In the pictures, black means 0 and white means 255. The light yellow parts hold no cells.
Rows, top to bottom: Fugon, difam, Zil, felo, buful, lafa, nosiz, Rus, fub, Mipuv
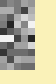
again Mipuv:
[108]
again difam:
[174]
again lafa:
[242]
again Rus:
[108]
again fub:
[162]
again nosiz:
[162]
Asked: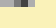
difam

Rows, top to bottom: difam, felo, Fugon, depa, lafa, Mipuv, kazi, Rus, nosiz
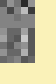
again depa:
[131]
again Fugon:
[131]
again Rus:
[103]
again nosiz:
[103]

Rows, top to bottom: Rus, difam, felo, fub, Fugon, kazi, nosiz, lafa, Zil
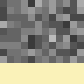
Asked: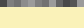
difam

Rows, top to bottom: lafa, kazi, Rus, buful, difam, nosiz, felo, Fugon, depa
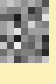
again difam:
[158]
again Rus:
[97]
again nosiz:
[144]
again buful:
[128]
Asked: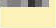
kazi

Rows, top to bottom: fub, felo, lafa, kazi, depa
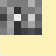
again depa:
[63]
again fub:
[124]

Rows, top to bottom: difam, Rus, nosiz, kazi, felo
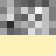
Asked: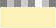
Rus
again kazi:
[151]

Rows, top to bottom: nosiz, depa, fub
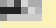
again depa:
[34]
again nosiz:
[172]
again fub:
[201]
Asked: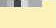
nosiz
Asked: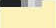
depa

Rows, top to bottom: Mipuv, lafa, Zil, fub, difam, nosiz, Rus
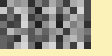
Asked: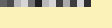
Rus

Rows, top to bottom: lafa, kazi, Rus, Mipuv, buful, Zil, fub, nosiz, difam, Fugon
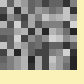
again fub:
[99]
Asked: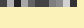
nosiz
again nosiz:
[67]
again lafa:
[99]

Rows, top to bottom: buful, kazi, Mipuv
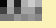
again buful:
[176]
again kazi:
[163]

